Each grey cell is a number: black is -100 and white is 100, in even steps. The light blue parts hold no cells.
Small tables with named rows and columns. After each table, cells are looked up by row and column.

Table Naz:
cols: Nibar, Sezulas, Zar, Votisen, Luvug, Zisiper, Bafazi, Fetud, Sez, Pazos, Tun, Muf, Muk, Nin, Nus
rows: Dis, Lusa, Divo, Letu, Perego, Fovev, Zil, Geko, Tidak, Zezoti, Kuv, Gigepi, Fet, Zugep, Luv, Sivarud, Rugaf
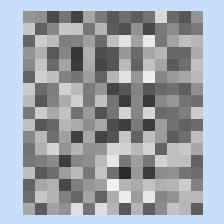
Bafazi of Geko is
51
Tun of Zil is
-32
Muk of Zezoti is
-11
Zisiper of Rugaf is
-10
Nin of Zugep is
-9
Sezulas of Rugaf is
-28
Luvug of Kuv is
-49
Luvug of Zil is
45
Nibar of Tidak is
-6
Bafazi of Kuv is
-46
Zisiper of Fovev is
23
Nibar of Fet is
-7

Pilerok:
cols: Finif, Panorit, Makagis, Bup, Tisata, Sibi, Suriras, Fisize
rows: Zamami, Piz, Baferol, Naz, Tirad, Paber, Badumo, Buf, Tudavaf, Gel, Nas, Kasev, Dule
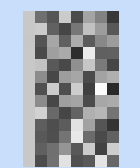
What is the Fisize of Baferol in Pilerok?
22
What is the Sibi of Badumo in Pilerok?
-50
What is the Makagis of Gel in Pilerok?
-39
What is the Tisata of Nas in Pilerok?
82
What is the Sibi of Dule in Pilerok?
-30
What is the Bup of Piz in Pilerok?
-45
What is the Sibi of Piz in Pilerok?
51
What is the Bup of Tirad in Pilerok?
-43
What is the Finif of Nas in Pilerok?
57
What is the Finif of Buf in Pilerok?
57
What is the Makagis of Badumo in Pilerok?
59
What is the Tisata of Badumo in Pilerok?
61
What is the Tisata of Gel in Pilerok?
77
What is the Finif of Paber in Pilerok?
57
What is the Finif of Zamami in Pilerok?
57
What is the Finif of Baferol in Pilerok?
56
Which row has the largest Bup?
Dule

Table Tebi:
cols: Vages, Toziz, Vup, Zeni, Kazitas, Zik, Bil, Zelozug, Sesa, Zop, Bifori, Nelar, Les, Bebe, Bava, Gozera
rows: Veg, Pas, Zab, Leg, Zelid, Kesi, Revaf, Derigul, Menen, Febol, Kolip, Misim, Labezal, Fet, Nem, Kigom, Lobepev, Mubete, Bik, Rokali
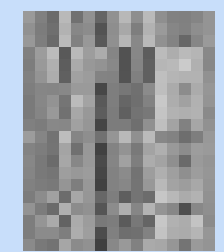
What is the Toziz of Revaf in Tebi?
5
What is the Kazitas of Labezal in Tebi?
6
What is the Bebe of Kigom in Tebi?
34
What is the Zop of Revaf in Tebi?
-12
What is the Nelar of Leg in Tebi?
47
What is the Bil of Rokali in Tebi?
-50
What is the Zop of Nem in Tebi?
-9
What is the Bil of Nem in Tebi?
-49
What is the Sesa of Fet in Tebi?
9
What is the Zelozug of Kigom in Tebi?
-1
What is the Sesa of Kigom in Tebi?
-26
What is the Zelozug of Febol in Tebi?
-3
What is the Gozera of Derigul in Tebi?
16
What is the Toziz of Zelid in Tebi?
20
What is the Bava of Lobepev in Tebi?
7
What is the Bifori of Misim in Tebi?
28
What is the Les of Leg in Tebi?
36
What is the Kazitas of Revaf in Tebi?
21
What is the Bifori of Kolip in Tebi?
46

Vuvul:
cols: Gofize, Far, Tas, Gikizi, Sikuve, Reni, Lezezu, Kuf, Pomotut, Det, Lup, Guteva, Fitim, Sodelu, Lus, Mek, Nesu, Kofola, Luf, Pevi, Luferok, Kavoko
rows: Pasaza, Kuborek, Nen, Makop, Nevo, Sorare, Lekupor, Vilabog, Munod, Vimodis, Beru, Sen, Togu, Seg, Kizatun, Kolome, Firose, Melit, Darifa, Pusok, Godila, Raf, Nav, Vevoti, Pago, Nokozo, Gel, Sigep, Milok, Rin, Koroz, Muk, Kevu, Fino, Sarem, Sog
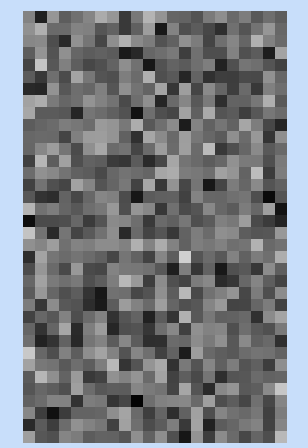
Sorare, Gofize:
-29
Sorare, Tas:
-13
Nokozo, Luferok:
9
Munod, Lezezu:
-15
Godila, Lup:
-48
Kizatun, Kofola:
-3
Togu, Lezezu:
-27
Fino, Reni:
-22
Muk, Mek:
-67

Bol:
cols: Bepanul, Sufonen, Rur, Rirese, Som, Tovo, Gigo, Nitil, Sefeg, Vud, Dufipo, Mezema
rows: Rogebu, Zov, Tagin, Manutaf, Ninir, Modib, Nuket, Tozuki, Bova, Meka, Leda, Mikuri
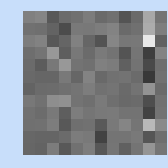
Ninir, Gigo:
0
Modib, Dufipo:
-56
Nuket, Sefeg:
-17
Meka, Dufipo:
45
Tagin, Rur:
-31
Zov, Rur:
-22
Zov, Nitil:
3
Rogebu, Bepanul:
0
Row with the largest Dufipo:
Tagin

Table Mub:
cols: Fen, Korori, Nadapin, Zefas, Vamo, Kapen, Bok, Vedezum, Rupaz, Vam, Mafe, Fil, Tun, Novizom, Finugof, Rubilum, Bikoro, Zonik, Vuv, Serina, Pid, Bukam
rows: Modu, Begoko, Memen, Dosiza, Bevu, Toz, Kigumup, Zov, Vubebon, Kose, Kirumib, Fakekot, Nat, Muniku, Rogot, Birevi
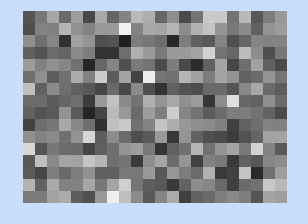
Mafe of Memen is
-7
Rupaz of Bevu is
-37
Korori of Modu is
-6
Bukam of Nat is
10
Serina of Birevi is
-33
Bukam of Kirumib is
28
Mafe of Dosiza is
21
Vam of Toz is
-47
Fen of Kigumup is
50
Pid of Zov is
12
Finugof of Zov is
22
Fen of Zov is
-15
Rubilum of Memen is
-30
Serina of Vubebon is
-10

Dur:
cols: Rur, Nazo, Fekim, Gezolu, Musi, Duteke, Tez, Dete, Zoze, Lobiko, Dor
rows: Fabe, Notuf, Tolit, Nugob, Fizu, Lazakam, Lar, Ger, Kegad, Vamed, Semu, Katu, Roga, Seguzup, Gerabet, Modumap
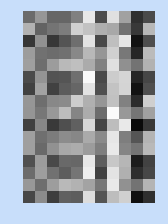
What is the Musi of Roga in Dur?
-19
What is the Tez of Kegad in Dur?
-15
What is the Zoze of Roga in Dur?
43
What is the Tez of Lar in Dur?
-37
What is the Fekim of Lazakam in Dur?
-35
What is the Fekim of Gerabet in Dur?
23
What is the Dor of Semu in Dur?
41
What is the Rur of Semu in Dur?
25
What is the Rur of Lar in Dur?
-49
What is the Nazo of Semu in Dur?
-13
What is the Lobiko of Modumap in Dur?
-88
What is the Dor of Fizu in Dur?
40
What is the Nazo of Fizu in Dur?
-14
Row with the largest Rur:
Notuf

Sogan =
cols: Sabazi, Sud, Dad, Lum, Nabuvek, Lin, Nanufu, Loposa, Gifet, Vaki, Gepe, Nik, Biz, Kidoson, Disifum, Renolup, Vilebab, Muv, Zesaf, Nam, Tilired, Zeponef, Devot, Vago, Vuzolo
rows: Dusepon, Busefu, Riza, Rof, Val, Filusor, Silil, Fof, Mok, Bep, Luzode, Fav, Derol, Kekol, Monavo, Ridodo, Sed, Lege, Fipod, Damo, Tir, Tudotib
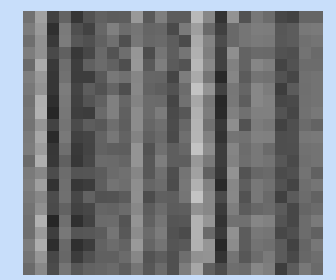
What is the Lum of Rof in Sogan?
-25
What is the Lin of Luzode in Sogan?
-46
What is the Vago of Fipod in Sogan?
-15
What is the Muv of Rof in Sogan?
12
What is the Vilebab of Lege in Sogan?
-60
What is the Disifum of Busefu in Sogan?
24
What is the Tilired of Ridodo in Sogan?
-18

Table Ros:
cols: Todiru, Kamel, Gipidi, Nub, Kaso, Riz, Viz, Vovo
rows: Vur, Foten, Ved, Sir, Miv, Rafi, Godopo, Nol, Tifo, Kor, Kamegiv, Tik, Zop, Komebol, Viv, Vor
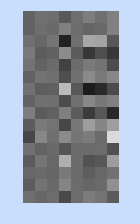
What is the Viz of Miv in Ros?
-10
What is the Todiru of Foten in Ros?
-23
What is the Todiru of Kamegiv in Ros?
-44
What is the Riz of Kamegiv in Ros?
-3
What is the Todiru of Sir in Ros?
-5
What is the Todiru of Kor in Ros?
-28
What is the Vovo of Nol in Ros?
0
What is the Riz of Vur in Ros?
-1
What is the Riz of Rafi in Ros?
8
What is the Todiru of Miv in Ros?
-10
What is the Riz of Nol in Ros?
7
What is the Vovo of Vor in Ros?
-29
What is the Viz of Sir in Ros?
-38
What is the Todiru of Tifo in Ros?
-2
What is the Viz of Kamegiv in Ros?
-16
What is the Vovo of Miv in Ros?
-40
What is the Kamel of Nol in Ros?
-12
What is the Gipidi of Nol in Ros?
-13
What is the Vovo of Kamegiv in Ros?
71
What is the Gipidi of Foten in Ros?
-17
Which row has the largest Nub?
Godopo

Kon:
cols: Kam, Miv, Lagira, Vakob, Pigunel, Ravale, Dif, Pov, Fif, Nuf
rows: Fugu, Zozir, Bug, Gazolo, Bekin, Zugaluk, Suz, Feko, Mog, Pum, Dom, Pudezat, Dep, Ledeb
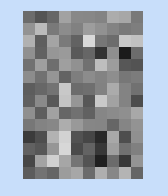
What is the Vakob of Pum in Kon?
36
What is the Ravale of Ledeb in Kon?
-16
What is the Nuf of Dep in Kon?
16
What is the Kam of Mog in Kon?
12
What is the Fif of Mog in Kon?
12
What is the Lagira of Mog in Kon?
26
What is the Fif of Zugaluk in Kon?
-7
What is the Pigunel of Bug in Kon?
-23
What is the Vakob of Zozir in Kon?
10
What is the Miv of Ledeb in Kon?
-10
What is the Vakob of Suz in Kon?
57
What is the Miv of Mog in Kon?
-26
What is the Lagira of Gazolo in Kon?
18
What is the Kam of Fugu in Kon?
-15
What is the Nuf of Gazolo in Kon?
-15
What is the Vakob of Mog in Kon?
-20
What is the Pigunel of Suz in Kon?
-15
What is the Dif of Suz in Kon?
2

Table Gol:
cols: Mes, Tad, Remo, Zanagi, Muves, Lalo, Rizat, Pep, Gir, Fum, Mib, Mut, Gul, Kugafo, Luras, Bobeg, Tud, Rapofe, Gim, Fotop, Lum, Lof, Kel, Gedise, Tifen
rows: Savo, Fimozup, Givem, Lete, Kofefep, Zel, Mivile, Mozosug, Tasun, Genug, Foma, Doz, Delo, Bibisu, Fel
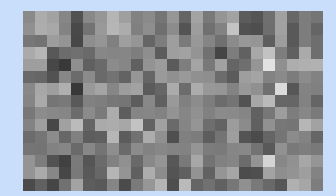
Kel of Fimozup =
-30
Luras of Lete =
16
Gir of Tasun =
-27
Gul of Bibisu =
-34
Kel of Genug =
-8
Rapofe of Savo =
27
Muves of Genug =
47
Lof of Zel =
8
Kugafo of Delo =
-5
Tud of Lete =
-46
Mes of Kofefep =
24
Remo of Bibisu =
6
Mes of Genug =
3
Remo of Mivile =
24
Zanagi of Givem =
16
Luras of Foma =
-3

